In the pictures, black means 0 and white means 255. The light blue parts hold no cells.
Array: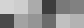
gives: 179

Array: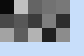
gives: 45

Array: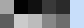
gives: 108

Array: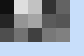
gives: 85

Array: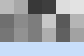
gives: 181

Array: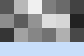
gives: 34
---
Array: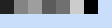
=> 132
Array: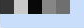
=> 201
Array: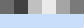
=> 65
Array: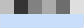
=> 52
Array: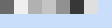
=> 239
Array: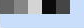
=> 134
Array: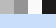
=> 148
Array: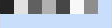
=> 225
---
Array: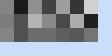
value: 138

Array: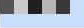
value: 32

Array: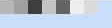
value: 196

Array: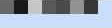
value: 89

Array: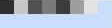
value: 122

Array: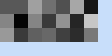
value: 58

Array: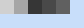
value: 54
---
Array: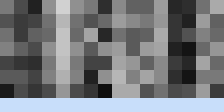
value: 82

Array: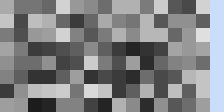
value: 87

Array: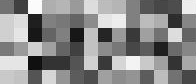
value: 188

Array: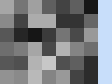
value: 153

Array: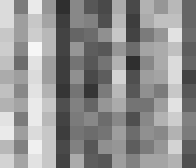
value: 164
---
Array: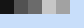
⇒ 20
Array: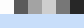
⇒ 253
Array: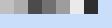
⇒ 192
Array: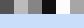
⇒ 83
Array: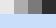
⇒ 232
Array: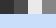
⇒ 49
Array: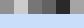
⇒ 144
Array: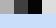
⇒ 178
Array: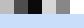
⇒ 190
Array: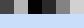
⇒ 68
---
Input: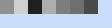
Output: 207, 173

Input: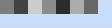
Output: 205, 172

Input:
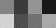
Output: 211, 169

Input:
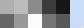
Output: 251, 188

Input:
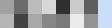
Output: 235, 215

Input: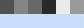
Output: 234, 154
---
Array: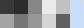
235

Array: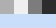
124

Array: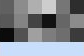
118

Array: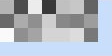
199

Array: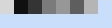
94

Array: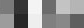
195

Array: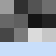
83
